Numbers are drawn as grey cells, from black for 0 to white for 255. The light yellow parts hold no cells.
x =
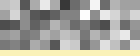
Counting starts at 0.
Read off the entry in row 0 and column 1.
202
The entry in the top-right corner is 161
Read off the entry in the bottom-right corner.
224
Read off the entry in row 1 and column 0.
161
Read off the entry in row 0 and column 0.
192
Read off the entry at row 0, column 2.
87
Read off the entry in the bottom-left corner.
120
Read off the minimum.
56
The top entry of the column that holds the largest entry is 141
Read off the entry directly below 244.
141
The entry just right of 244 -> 108
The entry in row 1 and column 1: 213

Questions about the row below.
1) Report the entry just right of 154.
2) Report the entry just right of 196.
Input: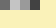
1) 66
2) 154

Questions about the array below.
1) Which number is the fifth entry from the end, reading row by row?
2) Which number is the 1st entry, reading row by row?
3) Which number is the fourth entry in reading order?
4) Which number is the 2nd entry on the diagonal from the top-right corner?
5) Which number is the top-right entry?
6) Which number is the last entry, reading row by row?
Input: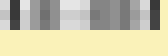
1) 144
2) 217
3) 155
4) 195
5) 57
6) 67

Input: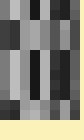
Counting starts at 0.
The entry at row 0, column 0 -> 123
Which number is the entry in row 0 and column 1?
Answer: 189
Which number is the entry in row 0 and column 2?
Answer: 144
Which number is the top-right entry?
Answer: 102
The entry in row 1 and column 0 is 123
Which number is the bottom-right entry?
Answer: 63
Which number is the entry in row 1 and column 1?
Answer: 189
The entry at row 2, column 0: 63
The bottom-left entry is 52

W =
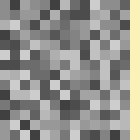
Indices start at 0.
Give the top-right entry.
97
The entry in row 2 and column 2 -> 131
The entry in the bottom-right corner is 152
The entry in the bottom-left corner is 152
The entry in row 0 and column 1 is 64
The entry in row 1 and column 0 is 141
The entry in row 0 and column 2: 163
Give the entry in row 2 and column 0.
175
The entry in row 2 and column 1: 205
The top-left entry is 141
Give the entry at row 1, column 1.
120

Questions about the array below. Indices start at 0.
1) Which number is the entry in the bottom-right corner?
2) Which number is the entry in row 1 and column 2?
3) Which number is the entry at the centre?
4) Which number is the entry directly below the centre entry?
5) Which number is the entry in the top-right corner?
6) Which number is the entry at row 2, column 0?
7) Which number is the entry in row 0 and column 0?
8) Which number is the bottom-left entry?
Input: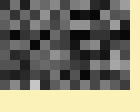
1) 61
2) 105
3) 61
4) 115
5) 156
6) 93
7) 41
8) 83

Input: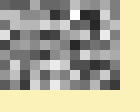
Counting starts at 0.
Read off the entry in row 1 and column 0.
191
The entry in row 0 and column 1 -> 91
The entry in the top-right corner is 126
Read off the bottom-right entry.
58
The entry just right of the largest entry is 40
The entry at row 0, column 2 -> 91
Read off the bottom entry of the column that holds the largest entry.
126
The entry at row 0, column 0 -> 103
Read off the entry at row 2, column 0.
114
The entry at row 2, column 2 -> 182
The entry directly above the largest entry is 191
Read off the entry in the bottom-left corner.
91
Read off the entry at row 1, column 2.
138

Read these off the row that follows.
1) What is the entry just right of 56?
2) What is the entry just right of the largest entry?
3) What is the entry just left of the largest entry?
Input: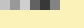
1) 131
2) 98
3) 153

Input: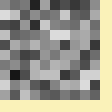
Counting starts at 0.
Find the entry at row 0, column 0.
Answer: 140
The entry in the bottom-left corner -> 161
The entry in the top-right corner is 140
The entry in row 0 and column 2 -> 121
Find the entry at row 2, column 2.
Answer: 150
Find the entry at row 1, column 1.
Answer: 191
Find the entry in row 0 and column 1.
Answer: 109
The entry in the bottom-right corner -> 98
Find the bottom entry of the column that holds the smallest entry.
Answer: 89
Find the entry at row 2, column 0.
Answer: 77
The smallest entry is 22
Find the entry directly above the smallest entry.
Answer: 140
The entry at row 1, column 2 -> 89
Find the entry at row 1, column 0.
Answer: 219
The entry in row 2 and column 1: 65
